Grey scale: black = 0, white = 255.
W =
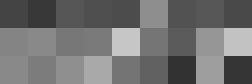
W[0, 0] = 68
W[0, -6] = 79
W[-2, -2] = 150
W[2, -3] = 50
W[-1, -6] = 169
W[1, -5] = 198
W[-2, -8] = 137

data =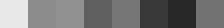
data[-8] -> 232
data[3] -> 96
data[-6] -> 145
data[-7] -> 140

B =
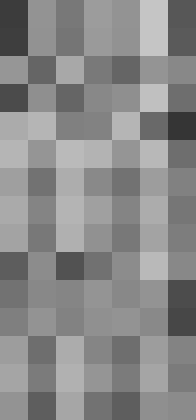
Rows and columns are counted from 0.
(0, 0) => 60
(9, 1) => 140
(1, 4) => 146
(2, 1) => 101
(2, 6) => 136
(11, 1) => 147
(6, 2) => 173
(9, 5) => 185
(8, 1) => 120
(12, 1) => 110
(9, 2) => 82
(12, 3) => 133
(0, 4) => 147
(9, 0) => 93
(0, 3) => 156
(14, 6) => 139
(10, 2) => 133
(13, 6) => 123
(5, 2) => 186
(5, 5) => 184
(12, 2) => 172
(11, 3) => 144
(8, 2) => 176
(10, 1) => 136
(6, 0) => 159
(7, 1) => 132
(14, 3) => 114
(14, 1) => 94

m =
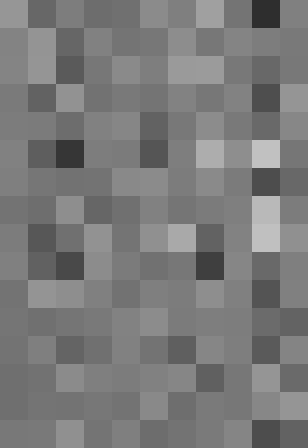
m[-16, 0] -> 150
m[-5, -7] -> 130
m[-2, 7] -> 122
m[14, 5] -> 137
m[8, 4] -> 116
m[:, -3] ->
[116, 132, 120, 130, 121, 142, 123, 127, 130, 134, 128, 125, 126, 119, 119, 133]
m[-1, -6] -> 109
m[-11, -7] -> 123
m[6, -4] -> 138
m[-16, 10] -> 128
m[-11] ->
[129, 94, 54, 125, 123, 85, 126, 173, 142, 193, 118]
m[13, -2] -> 149
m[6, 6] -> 124
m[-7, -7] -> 123
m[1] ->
[131, 148, 102, 129, 116, 119, 141, 119, 132, 125, 121]
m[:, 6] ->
[127, 141, 154, 130, 120, 126, 124, 117, 169, 119, 124, 123, 95, 134, 110, 115]
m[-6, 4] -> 114
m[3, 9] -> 78
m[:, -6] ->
[139, 119, 126, 116, 98, 85, 139, 129, 144, 113, 127, 140, 115, 129, 137, 109]
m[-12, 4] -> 134
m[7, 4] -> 112
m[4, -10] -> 123
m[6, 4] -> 137
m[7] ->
[115, 110, 142, 102, 112, 129, 117, 123, 127, 185, 124]
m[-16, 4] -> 112
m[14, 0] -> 111
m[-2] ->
[111, 116, 115, 119, 115, 137, 110, 122, 119, 135, 149]
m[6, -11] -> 127
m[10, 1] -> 148

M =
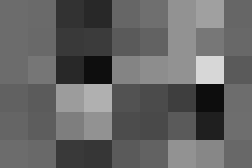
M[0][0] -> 108
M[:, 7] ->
[160, 119, 215, 13, 31, 135]
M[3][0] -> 97
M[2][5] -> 141
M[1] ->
[108, 105, 57, 59, 90, 98, 146, 119, 104]
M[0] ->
[108, 106, 50, 40, 102, 111, 146, 160, 102]
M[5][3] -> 54
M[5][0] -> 108
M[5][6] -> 146
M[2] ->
[108, 118, 40, 14, 132, 141, 146, 215, 90]
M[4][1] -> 93
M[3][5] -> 75
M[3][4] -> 82

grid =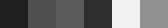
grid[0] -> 31
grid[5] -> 145
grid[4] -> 241
